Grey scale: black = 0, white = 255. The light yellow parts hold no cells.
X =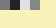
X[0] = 120
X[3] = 134

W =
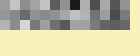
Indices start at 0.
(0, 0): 157
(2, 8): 160
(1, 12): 123
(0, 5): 93
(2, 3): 120
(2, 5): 112
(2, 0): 179
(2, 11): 94
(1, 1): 137
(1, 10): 158
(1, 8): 179
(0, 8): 175

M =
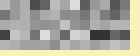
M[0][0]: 186
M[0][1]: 152
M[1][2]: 175
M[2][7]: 147
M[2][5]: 150
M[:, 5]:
[189, 178, 150, 163, 142]
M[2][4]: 146
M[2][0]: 170
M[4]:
[179, 175, 161, 160, 163, 142, 185, 166, 178, 158, 174, 192, 181]
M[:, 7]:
[220, 143, 147, 211, 166]
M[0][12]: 122
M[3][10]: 51
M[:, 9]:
[151, 168, 176, 50, 158]
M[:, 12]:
[122, 141, 180, 82, 181]
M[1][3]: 142
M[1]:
[118, 153, 175, 142, 170, 178, 138, 143, 119, 168, 125, 100, 141]

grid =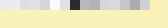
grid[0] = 235
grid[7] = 42
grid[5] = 250

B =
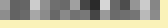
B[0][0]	157
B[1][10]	154
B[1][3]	167
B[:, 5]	[111, 104]
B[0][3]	204
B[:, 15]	[134, 139]
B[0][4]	144
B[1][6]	137
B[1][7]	114

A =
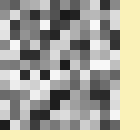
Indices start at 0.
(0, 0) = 117
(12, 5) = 120
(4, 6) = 206
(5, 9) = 194
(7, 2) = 42
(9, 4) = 208
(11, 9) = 221
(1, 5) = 82
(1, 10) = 155
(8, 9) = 84
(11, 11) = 245
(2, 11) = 217
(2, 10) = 84
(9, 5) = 30
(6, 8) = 127
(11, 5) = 211
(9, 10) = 41
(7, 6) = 212
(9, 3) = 238
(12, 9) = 180
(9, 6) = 32
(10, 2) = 209
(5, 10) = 173
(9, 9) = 45
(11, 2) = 194
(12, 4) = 145
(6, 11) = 191
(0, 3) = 176
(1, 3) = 44
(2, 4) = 244
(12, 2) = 148
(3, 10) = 109
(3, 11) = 57
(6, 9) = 247
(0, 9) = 216
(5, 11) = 232
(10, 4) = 112

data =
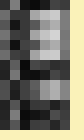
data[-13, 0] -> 46
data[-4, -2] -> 174
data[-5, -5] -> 64
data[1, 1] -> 55
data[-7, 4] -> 62
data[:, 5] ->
[67, 202, 174, 211, 172, 203, 46, 69, 176, 174, 33, 76, 38]
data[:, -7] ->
[46, 109, 85, 115, 83, 109, 37, 34, 76, 79, 34, 36, 42]
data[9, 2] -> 65
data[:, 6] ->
[59, 124, 125, 119, 124, 114, 52, 55, 132, 133, 55, 61, 66]
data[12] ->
[42, 85, 19, 61, 64, 38, 66]
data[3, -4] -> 164
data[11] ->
[36, 124, 11, 19, 28, 76, 61]
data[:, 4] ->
[27, 190, 150, 195, 151, 199, 62, 29, 151, 149, 58, 28, 64]
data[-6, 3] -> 14
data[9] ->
[79, 30, 65, 84, 149, 174, 133]
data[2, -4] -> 88
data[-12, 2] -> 55
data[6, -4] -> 71
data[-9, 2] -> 66
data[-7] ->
[37, 93, 10, 71, 62, 46, 52]

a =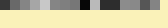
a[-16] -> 56
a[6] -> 127
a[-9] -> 119
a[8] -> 7
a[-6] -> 45

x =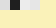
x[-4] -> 222
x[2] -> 236

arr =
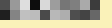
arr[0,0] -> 78
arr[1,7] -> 78
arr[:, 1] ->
[153, 132]
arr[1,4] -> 74
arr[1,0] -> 31
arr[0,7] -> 127

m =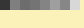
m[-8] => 53
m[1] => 127
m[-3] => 159
